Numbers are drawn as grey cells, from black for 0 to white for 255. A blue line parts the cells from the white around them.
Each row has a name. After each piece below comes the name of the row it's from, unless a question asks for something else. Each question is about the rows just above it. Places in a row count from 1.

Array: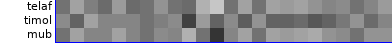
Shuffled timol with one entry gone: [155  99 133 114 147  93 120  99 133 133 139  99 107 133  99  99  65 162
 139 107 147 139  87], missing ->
[127]
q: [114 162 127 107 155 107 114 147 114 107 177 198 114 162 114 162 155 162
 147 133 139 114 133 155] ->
telaf
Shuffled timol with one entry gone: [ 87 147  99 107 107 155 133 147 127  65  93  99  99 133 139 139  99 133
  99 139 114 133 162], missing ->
[120]
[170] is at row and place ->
mub, 19

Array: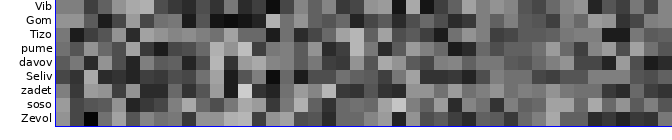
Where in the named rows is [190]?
pume, 14
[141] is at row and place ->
Tizo, 10

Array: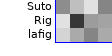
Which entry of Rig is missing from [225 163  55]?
[156]
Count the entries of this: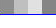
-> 4
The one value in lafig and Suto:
[133]
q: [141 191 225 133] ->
Suto
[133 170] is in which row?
lafig
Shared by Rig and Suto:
[225]

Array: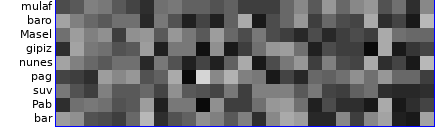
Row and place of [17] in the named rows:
gipiz, 11
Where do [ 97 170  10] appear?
pag
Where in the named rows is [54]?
gipiz, 26
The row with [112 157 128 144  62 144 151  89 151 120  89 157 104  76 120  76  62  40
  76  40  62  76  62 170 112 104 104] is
Masel

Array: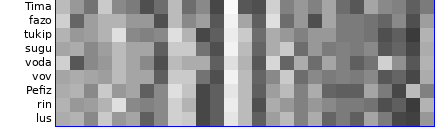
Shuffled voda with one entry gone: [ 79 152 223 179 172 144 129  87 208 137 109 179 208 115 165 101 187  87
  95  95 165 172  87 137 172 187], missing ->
[215]
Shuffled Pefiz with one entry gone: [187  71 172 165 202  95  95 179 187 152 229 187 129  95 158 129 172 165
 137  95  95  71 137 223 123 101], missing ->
[195]
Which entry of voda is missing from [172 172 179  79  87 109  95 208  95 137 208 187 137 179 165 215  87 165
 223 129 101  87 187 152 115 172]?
[144]

